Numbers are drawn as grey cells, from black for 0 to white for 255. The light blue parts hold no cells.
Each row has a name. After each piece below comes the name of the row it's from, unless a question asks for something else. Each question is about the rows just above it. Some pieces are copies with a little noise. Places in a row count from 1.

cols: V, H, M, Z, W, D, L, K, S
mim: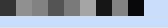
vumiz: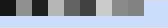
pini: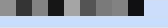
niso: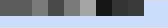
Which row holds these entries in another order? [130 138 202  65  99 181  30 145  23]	vumiz
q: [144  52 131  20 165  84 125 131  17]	pini
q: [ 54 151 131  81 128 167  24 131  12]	mim
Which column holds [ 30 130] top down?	M
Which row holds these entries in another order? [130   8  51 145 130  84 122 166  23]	mim
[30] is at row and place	vumiz, 3

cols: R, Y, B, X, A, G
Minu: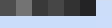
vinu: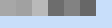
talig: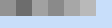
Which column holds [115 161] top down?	Y
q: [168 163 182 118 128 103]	vinu
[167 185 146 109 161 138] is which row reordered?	talig
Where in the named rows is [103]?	vinu, 6

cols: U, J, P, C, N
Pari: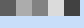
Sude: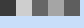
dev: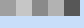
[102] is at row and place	Sude, 3
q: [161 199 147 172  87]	dev
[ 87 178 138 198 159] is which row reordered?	dev
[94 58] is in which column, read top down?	U

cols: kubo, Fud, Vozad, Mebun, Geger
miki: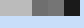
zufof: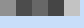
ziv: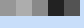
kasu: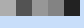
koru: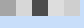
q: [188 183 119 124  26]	miki
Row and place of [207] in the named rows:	koru, 5
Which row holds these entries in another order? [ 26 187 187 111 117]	miki
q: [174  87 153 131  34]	kasu
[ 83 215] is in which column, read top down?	Fud
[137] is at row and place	ziv, 3
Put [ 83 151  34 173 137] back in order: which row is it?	ziv

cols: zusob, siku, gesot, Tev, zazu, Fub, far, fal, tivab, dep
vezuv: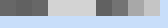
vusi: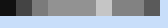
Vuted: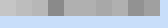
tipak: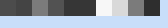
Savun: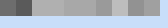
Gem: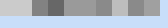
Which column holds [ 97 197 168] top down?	far
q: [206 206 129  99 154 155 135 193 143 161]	Gem
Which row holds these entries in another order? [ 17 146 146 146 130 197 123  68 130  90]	vusi
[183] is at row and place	Vuted, 3
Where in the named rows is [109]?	Savun, 1

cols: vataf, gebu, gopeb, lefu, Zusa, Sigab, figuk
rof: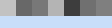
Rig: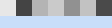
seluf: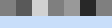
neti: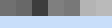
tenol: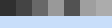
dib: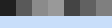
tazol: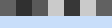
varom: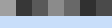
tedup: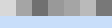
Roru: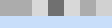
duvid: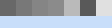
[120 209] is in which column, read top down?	figuk
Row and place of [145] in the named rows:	Rig, 5
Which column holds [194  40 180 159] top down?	Sigab
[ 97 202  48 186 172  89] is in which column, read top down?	Sigab
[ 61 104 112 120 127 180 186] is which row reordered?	neti

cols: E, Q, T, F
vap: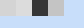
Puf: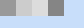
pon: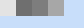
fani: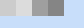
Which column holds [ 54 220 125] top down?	T
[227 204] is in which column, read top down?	E
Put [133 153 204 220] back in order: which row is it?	Puf
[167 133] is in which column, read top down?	F
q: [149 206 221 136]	Puf
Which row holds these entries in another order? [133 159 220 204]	fani

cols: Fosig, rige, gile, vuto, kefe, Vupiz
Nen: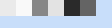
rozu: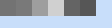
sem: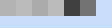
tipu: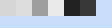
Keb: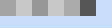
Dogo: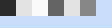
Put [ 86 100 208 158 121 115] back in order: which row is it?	rozu
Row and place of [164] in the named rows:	Keb, 1
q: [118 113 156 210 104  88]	rozu
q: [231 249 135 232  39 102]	Nen
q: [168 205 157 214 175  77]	Keb
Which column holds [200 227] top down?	rige
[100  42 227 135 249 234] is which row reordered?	Nen

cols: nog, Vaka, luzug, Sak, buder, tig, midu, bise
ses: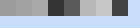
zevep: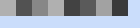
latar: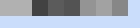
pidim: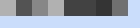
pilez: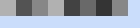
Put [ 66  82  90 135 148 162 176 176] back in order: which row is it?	latar
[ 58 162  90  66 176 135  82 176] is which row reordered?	zevep
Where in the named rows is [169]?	ses, 3
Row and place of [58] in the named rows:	zevep, 8

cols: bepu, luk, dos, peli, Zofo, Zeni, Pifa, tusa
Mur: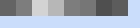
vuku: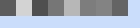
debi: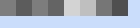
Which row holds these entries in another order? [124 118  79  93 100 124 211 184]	Mur
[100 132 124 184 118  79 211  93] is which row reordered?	vuku
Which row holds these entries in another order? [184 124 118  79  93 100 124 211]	Mur

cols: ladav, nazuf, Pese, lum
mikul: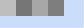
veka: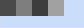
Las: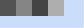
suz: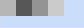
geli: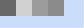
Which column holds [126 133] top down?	nazuf
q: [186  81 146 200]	suz

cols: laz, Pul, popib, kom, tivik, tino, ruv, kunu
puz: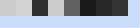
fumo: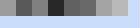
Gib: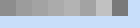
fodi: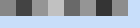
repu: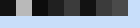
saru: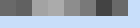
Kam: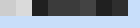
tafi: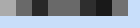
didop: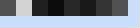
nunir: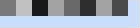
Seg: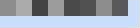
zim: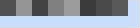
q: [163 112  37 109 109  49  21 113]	tafi
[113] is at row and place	tafi, 8
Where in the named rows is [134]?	fodi, 1

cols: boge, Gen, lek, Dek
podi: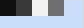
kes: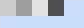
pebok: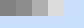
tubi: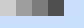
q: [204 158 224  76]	kes
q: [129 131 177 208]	pebok

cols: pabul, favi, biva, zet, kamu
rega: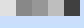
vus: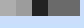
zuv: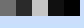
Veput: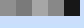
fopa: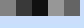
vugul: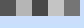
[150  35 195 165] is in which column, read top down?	biva
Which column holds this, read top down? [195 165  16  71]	biva
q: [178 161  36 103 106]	vus

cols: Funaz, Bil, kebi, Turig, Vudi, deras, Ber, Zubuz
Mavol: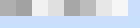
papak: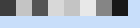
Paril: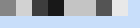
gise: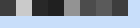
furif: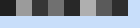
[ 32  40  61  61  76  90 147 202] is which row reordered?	gise
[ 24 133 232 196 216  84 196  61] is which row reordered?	papak
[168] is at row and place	Mavol, 5
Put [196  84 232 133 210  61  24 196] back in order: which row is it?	Paril
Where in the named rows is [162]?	Mavol, 2
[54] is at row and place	furif, 3

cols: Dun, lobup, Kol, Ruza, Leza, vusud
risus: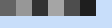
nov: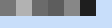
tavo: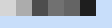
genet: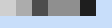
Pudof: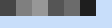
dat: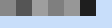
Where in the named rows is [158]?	dat, 3
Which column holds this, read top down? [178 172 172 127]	lobup
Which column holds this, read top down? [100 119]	Dun
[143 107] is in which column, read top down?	Leza
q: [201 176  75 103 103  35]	tavo

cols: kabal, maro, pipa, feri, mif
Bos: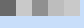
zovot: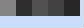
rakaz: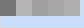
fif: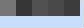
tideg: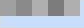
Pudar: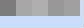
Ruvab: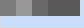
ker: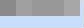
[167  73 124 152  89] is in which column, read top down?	feri
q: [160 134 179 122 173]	tideg
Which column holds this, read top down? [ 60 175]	mif
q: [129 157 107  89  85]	Ruvab
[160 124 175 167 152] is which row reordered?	Pudar
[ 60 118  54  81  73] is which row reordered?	fif
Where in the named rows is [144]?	Bos, 3

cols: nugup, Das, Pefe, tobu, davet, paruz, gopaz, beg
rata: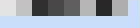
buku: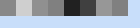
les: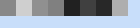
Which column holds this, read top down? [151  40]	gopaz
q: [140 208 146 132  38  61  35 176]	les

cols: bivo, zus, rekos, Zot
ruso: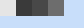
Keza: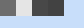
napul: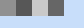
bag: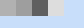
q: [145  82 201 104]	napul
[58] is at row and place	ruso, 2
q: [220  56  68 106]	ruso
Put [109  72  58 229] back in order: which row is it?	ruso
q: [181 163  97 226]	bag

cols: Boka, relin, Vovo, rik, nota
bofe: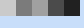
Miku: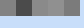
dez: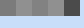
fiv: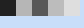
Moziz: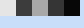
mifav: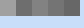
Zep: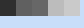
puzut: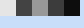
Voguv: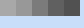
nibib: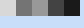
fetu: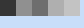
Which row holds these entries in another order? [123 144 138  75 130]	Miku
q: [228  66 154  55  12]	puzut
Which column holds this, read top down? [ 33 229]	Boka
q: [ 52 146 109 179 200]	fetu
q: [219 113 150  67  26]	nibib
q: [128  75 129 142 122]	Miku

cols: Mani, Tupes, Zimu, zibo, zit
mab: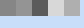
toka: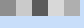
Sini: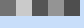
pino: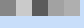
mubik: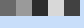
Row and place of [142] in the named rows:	toka, 1
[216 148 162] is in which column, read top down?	zibo
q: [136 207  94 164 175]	pino

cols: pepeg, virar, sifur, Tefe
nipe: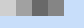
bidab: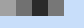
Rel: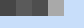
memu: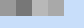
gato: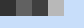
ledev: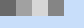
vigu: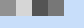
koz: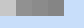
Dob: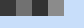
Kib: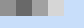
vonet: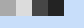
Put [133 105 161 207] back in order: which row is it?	nipe
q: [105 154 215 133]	ledev
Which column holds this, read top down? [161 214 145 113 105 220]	virar
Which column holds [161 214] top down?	virar
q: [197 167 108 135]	nipe
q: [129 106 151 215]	Kib
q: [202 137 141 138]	koz

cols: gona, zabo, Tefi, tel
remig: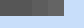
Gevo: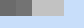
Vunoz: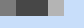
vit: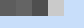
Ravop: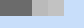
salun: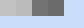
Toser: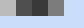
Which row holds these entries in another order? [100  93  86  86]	remig
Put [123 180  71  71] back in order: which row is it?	Vunoz
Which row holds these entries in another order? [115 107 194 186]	salun

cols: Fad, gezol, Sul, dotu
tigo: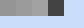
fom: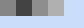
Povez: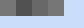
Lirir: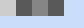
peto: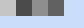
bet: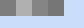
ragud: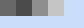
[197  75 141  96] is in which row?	peto
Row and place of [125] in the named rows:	bet, 1
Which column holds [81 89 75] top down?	gezol
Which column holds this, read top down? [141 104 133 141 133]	Sul
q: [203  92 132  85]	Lirir
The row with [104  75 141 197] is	ragud
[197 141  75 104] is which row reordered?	ragud

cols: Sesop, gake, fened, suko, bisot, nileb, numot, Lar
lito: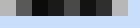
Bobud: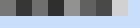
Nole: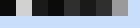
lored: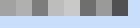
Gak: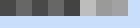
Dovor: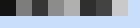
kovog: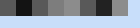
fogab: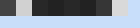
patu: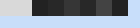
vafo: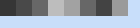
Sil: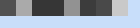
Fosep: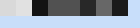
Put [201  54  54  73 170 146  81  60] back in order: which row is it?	Sil
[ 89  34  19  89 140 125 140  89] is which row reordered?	kovog
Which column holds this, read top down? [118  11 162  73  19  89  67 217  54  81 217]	Sesop
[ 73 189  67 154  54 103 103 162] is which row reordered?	vafo
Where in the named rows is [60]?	Sil, 6
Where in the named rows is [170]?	Sil, 2
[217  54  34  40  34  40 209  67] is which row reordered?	fogab

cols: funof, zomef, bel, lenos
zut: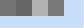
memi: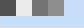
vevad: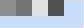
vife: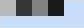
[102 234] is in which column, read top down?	zomef
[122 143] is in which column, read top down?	lenos
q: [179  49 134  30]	vife
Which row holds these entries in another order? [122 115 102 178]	zut
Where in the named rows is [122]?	zut, 4
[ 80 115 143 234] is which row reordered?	memi
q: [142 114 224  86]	vevad

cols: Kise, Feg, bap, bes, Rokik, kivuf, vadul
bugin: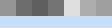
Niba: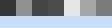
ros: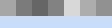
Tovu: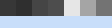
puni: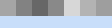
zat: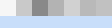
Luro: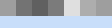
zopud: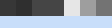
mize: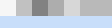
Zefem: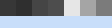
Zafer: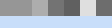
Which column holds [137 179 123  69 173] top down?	bes
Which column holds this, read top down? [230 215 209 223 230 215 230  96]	Rokik
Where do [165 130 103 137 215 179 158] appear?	puni
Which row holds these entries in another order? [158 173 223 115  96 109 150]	bugin

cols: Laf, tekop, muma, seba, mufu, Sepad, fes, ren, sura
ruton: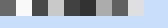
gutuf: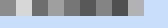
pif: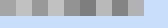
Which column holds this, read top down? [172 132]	fes
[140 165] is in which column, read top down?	Laf

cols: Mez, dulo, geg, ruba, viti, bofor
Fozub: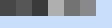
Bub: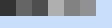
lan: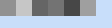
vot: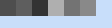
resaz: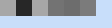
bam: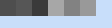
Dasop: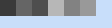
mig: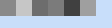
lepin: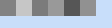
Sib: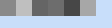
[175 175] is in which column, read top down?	ruba
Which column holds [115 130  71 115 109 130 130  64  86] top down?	viti
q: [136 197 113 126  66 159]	mig

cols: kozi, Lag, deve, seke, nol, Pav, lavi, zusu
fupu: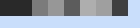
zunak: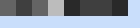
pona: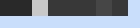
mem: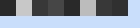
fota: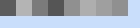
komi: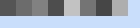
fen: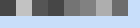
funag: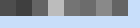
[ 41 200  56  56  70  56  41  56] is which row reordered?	pona
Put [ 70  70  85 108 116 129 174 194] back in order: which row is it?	fen
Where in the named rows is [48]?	mem, 8

